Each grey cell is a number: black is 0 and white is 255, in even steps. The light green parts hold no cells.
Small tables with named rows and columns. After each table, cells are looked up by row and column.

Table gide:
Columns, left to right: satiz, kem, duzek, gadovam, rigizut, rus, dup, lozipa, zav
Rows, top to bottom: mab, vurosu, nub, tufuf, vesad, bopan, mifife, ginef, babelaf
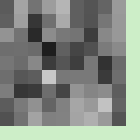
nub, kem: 115
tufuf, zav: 138
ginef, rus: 166
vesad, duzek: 136
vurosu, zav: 152
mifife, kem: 54
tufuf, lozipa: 123
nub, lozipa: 136
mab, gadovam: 157
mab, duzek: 115
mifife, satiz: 125
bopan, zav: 110
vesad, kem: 108
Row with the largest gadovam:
bopan

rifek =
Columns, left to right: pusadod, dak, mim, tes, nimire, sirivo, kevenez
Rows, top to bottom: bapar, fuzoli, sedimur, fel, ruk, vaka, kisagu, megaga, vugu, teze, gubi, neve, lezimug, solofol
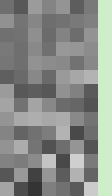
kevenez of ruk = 136
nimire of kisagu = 145
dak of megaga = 114
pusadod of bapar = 111
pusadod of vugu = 148
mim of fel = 137
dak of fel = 111
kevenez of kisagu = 90
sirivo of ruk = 114
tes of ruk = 140

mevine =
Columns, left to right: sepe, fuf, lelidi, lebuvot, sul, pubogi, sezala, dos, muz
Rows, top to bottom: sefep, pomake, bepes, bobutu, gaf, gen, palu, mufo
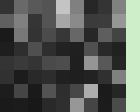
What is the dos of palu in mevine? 27
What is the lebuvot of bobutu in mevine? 46
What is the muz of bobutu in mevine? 33
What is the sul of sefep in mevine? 196
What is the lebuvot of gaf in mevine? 74
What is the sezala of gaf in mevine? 149
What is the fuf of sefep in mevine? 105
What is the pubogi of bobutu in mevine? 32
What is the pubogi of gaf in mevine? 31
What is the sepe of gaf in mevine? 52
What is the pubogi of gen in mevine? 31
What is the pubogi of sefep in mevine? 128

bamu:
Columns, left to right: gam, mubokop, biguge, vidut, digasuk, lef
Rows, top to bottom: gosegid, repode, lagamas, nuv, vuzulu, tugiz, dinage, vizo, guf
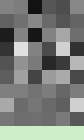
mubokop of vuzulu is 146
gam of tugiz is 93
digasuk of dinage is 103
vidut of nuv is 75
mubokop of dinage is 126
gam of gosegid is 131
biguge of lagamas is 22
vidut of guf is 107
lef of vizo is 208
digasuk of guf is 122
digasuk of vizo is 95
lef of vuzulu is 183
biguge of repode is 136
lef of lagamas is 110
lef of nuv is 49
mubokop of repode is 112
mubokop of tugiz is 160
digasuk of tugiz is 170
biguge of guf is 111

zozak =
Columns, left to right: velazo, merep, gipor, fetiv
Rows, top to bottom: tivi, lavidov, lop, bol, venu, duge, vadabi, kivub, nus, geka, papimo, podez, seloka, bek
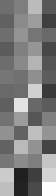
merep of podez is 139
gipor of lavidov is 156
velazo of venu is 109
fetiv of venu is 84
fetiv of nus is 128
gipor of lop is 117
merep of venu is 137
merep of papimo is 186
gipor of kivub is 104
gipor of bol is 149
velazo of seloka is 203
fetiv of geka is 148
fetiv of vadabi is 58
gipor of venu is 180
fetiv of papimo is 68
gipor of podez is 126
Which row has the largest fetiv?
bek

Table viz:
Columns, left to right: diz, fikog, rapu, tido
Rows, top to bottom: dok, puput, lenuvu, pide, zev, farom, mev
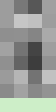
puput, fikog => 198
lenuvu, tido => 170
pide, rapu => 68
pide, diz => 162
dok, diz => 157
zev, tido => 146
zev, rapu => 61
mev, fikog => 162
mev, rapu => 136
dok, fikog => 120
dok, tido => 160
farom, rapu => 115
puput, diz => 157
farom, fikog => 181
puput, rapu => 192
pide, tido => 158
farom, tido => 193
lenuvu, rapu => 133

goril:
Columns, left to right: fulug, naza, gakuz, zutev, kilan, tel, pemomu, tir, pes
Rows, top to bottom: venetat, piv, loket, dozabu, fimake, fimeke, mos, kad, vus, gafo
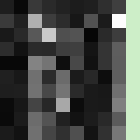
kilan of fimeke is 107
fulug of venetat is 30
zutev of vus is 83
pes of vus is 91
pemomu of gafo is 19
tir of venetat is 47
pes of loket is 61
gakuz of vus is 108
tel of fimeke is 27
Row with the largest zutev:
loket

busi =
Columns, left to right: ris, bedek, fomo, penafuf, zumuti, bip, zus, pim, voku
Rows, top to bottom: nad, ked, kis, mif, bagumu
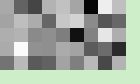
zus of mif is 91
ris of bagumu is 115
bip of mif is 163
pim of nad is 238
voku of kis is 174
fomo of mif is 145
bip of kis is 17
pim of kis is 230
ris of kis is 174
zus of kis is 130
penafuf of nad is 179
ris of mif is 171
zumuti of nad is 193
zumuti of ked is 199
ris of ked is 163
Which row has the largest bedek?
mif

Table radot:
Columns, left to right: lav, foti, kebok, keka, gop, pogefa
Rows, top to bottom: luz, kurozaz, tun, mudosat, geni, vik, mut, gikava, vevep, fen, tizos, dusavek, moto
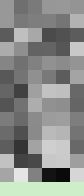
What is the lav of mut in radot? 101
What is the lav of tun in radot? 91
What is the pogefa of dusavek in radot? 158
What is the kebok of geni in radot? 129
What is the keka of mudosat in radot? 100
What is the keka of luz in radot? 151
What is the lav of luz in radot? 152
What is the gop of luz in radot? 152
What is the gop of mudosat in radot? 86
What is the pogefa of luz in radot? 148
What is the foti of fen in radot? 79
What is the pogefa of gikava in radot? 101
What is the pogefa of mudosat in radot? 200
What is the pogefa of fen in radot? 116
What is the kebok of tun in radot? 168
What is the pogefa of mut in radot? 104
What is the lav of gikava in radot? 84
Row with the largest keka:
tizos

